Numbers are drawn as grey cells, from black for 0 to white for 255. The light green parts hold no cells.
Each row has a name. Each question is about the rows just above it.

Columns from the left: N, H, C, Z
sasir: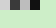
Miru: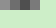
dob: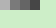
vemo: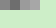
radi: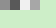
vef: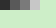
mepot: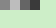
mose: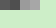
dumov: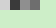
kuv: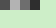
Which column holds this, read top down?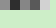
N
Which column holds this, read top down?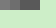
H
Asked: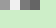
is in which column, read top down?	C

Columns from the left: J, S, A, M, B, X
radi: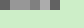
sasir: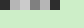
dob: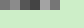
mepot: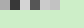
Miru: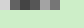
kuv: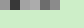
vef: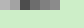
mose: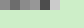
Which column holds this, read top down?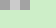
B
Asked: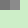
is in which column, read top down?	X
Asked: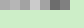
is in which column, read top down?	B
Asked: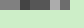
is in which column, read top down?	M

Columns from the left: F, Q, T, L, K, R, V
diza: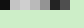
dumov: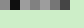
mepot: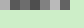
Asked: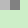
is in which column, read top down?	L
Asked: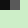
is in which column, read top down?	Q
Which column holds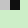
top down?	Q
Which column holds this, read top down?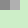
F
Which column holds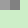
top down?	K

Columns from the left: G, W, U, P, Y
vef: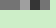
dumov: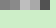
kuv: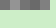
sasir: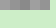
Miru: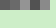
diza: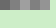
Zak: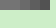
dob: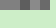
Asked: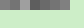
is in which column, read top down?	G
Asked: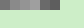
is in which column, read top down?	U

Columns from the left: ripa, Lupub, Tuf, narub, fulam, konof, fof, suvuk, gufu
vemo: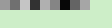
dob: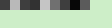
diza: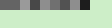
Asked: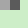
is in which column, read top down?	gufu
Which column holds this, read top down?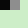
suvuk

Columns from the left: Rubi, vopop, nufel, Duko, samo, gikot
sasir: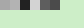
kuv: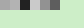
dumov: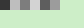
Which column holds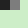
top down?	nufel
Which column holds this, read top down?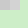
Duko

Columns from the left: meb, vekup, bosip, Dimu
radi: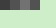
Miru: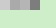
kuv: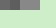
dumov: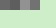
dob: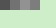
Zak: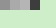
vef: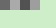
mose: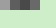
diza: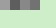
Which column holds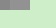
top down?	bosip
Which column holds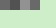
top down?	meb
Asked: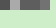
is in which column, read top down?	vekup
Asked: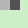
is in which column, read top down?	bosip
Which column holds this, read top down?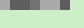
vekup
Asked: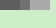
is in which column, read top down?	vekup

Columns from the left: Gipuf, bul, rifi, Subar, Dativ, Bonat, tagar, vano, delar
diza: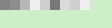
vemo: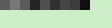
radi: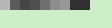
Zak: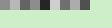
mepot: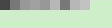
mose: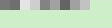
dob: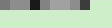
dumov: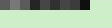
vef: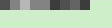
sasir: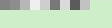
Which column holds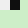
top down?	delar
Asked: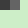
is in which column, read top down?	vano
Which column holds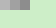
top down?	vano
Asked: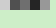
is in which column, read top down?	Dativ
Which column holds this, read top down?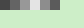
rifi

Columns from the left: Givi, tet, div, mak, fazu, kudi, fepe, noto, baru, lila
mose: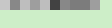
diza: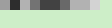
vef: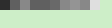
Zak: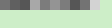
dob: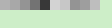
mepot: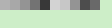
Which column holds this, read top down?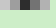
Givi
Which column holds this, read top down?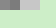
fepe
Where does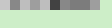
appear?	mose
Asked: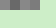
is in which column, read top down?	fepe
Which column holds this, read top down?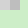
lila

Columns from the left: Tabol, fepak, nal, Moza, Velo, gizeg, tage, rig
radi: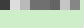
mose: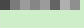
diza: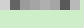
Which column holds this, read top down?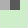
tage
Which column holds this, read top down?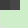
Tabol
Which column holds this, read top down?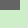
gizeg

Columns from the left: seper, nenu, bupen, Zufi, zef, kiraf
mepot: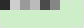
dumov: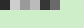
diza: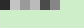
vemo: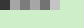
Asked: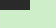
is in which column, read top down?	seper
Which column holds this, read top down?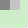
kiraf
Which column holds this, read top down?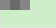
kiraf
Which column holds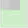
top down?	nenu

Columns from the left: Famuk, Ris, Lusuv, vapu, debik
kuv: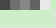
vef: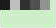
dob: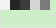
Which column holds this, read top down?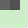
vapu
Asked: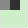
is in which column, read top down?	Lusuv
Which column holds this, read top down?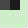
Famuk
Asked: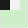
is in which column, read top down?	Famuk

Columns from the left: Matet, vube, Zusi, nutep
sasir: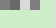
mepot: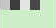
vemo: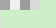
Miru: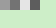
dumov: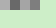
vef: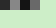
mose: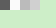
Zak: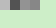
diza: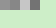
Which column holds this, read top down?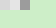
Zusi
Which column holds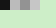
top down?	Zusi
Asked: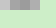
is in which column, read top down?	Matet

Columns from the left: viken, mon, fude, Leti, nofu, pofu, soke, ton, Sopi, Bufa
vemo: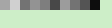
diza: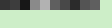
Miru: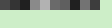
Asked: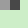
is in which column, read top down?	soke
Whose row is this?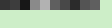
diza
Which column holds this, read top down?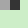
viken

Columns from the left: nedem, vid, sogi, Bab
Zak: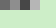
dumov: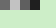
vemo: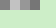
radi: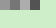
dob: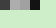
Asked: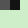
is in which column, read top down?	Bab
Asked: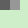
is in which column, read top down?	sogi
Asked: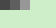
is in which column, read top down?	sogi

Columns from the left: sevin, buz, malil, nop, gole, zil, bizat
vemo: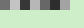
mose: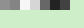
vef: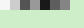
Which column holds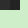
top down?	zil
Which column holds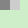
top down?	buz
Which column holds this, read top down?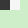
malil

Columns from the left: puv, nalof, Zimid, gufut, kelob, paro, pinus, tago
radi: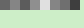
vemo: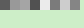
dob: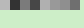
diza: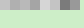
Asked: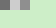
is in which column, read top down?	pinus
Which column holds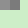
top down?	pinus
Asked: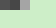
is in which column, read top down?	gufut
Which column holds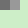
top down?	tago
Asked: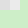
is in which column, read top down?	kelob
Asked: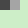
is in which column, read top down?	gufut

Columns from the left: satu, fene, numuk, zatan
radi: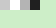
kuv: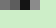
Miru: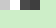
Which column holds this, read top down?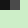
numuk
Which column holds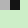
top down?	numuk
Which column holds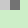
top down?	satu

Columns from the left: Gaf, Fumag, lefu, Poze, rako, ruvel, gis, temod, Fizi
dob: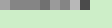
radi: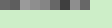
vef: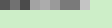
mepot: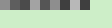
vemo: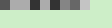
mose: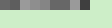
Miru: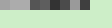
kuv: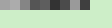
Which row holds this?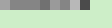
dob
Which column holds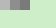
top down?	temod
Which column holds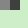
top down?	gis
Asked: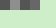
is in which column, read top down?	Gaf
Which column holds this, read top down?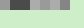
lefu
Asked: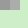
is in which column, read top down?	lefu

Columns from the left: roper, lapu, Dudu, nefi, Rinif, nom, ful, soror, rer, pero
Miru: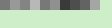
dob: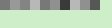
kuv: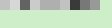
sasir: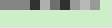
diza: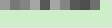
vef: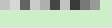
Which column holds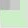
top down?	nefi
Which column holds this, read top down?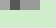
pero
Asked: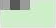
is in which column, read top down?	pero
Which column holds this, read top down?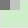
roper

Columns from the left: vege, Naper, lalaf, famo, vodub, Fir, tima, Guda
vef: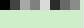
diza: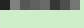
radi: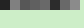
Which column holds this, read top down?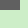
famo
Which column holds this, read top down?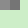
Guda
